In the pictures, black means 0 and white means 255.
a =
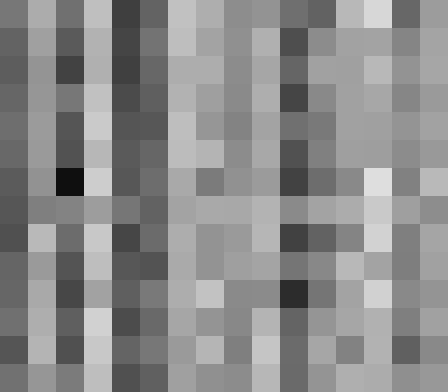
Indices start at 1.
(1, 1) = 119
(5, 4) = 202
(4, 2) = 150
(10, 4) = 190
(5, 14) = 160
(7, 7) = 169
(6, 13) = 159
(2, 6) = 115
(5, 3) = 85
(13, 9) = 127
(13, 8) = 181
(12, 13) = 166
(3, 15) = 147
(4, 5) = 75
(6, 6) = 102
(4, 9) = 138
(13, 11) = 107
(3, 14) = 184
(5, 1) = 110
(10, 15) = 126
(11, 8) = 194
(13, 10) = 197
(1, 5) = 63
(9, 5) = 70
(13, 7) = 154
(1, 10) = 147
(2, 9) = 144
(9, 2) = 185
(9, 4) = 200
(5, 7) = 190
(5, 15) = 148
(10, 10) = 164
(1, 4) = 191
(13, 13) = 130
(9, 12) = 98
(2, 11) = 78
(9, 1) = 80
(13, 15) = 96
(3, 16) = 166

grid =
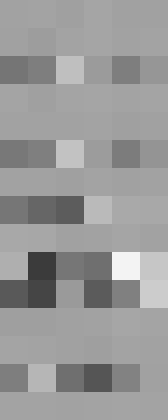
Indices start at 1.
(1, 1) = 162
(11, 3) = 154
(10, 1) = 175
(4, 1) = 164
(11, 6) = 204
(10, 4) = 111
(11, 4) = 91
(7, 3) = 160
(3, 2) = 126
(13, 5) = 163
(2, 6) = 163
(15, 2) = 163
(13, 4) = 159
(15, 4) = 163
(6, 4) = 156
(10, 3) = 118
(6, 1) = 120
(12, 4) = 162
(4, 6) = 164
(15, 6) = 163
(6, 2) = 127
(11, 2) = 69
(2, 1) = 161
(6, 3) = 194
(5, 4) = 163
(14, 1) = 126
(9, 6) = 162
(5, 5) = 160

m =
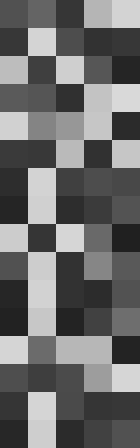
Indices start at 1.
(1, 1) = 81
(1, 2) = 100
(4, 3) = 48
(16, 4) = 65
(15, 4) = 53
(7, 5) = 72
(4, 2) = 85
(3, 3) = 207
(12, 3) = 35
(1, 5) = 211
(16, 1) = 39
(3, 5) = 37
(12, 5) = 110
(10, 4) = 134
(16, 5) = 81
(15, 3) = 74
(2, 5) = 55
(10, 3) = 50
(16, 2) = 206
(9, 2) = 53
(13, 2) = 107
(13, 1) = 213
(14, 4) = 157

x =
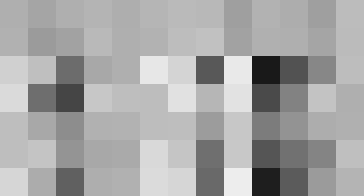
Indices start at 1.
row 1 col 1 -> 175
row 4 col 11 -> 130
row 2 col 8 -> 193
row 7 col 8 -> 105
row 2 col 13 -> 187
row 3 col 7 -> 212
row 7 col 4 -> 174
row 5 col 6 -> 189
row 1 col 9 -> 159
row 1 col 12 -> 159
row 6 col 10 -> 85
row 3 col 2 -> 191
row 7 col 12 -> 155
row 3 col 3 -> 108
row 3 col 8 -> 88
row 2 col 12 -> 165
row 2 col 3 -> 162
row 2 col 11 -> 175
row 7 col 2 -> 172
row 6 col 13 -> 191
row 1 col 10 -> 178
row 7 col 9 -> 237
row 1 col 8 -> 184
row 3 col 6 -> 231
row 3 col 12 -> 135
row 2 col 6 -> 178
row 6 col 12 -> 132
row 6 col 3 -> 148
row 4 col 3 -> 69

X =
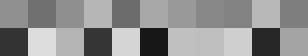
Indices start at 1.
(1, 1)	144
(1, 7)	153
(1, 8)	135
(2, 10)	39
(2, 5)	213
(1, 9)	130

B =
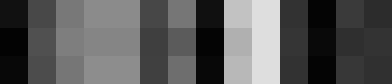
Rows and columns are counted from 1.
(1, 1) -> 17
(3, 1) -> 8
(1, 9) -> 194
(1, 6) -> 71
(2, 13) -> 47
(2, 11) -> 53
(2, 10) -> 222
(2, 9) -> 176
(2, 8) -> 4
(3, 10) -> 222
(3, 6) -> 64
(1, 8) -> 16
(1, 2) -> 72
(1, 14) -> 44

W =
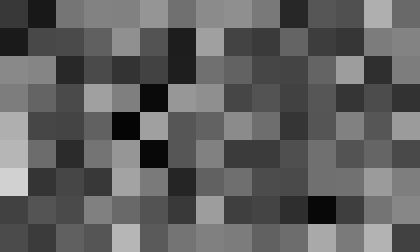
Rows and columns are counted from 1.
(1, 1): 56
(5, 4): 97
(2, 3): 74
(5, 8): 98
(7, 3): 70
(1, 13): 80
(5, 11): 53
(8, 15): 135
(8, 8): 157
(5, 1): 175
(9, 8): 128
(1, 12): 86
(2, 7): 29
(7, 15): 126
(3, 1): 137
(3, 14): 47
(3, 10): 70
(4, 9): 70
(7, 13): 113
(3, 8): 112
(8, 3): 74
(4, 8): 143
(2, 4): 96
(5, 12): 85
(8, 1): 65
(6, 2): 108
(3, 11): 68
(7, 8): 97
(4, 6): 10
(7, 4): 56
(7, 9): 111
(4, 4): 160
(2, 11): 100
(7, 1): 209

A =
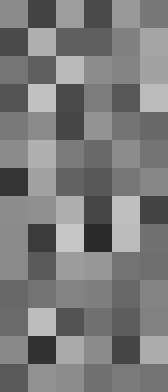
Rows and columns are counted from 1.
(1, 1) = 139
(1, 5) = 152
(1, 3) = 157
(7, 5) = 119
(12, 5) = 93
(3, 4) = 140
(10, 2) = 90
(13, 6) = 172
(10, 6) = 110
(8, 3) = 174
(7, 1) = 52
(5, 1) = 121
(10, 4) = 151
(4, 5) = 87
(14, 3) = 140
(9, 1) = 138
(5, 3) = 70
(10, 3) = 156
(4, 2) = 193
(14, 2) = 145
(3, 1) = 117
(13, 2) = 50
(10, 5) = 115
